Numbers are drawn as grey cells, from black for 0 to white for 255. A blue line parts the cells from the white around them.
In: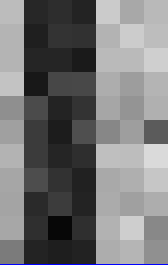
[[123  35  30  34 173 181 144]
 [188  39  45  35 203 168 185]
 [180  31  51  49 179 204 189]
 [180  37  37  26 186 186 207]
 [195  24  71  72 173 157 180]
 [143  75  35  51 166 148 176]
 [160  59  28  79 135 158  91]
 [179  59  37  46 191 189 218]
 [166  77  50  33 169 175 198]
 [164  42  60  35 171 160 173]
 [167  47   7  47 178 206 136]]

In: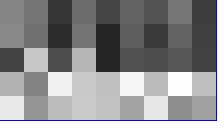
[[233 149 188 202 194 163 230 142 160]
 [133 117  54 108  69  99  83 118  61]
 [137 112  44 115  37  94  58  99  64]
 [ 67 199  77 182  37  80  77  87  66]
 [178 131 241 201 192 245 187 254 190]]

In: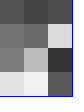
[[227 241  89]
 [ 82  68  78]
 [115 105 219]
 [125 188  52]]

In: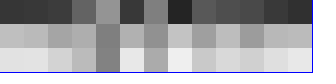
[[226 227 211 187 130 232 171 239 201 217 208 223 232]
 [ 54  56  60  99 148  56 127  36  88  78  73  57  48]
 [191 186 165 174 127 177 145 195 159 189 156 184 187]]

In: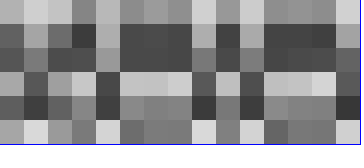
[[166 217 154 122 212 109 123 122 217 128 211 101 120 118 208]
 [178 207 195 133 184 140 155 143 208 152 204 142 147 141 209]
 [ 97 165 108  60 174  73  75  71 174  66 170  68  68  64 163]
 [ 85 122  76  78 153  73  73  71 120  73 124  70  74  76  99]
 [168  87 159 199  72 195 194 205  88 191  78 191 195 212  89]
 [ 94  63  97 134  64 137 128 131  59 120  61 138 130 128  55]]

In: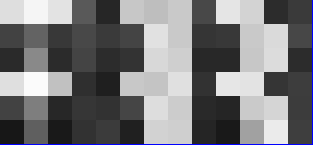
[[ 23  95  25  50  59  32 210 207  37  25 161 235  62]
 [222 245 227  89  38 199 190 201  72 229 211  44  58]
 [ 66  99  56  72  58  68 225 201  53  56 201 218  71]
 [ 42 137  43  68  44  51 216 207  40  40 199 220  44]
 [223 251 193  47  31 200 196 224  50 230 227  53  61]
 [ 66 126  39  54  50  69 221 204  41  37 202 213  60]]

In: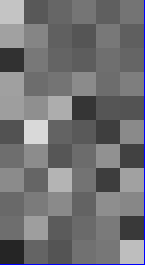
[[ 37 100  84 113 119 190]
 [196  88 102 117  95 116]
 [161 133  96  85 120  95]
 [ 49 120 100  93 111 101]
 [160 109 116 139 109 126]
 [158 143 173  53  85  83]
 [ 82 217  99  89  62 138]
 [110 140  86 108 145  65]
 [139 101 180 115  61 161]
 [105 123 138  99 142 135]
 [110 158  91 106 122  57]]

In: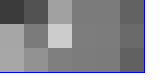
[[167 146 127 124 123  97]
 [ 59  82 161 123 123  98]
 [166 123 204 125 124 106]]
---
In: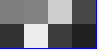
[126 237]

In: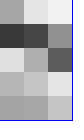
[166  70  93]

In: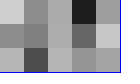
[206 128 180]

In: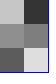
[198 126]

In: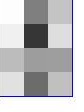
[253  54 158]

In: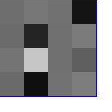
[110  36 112 125]
